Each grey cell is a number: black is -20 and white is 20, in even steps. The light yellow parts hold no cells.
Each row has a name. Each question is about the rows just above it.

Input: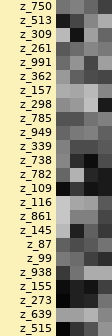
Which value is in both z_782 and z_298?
[-16]
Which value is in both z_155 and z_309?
[-17]
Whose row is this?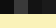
z_109
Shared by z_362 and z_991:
[-9]
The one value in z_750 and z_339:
[0]
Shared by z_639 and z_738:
[1]

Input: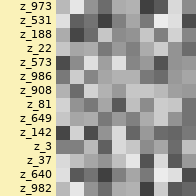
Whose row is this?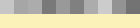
z_649
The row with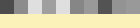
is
z_573
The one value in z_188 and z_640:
[0]

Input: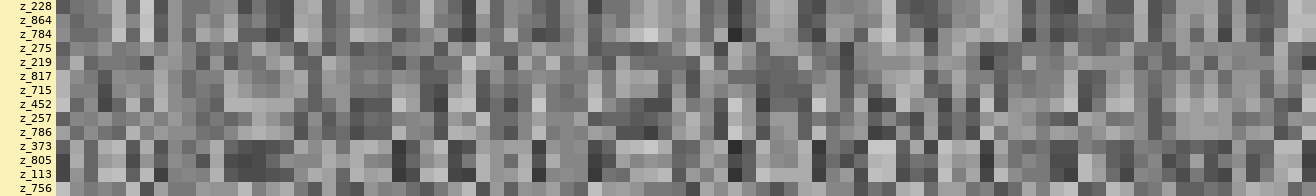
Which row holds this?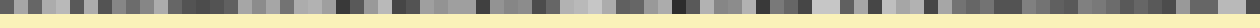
z_373
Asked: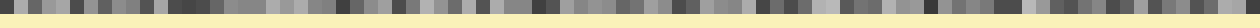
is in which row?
z_805
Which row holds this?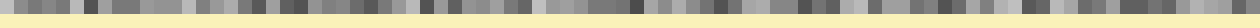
z_756

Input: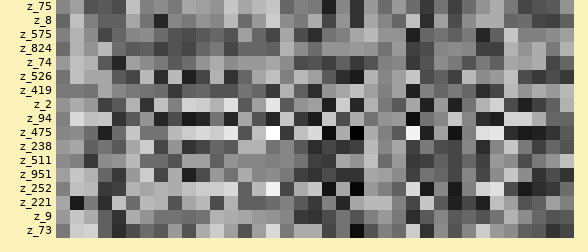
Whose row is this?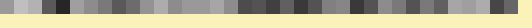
z_74
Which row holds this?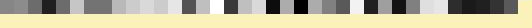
z_475
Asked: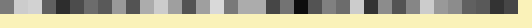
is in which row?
z_73
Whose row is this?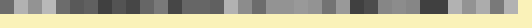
z_824

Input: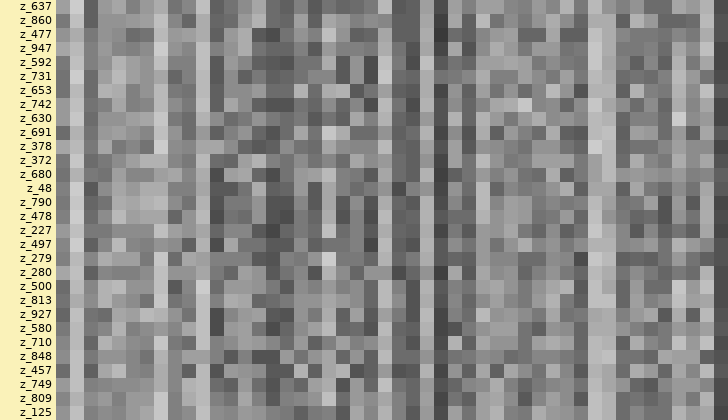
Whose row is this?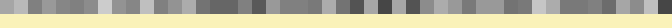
z_947
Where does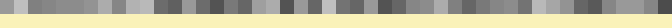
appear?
z_749
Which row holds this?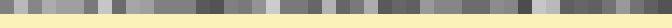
z_279
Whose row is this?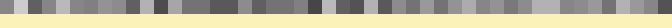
z_497
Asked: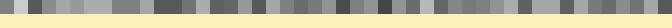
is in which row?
z_48

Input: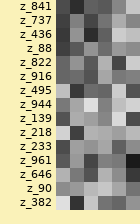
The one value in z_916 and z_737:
[0]
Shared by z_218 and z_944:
[13]
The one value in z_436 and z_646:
[-11]

